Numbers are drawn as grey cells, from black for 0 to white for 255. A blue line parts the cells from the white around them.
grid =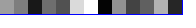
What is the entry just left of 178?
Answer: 96
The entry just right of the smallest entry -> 146

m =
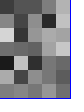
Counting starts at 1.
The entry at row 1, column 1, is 61
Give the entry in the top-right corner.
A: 179
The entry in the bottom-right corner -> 111
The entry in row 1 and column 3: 84
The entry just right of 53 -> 150
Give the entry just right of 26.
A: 193
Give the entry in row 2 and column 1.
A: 134
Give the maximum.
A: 213
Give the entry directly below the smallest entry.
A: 171
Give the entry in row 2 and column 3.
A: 142

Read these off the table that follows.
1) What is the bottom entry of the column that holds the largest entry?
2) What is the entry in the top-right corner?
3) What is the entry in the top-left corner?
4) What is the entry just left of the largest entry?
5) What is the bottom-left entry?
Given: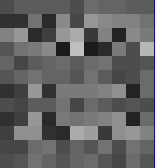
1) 100
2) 92
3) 77
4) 27
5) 77

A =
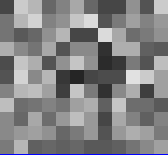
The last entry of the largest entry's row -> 160
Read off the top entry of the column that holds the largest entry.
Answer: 145
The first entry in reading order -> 70
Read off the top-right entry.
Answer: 203
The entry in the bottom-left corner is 122
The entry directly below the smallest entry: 197
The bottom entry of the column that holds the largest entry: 116
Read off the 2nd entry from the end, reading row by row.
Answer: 137
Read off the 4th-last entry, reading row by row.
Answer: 96
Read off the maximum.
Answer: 225
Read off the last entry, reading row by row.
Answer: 160
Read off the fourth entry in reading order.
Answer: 103
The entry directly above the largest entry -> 122
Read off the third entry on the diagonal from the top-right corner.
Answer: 109
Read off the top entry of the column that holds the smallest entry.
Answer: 168
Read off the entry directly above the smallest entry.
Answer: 197
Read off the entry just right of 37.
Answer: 70
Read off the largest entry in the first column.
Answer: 190
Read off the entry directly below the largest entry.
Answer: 174
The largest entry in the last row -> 182

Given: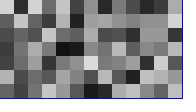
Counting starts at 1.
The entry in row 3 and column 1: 75
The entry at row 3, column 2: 100
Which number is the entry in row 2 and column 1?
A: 94
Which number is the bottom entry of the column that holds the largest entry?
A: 26
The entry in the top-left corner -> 211
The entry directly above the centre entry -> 172
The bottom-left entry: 100
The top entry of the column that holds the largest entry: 144
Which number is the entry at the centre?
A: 136
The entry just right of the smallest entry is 26
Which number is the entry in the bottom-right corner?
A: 191
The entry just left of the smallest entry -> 122
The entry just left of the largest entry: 144
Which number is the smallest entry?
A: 18
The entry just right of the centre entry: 115
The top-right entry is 172
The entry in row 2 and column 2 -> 197
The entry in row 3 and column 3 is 81
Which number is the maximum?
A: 219
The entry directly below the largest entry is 81
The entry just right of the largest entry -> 122
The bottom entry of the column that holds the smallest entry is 152
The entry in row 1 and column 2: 47
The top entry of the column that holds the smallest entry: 197
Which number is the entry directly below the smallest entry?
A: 122
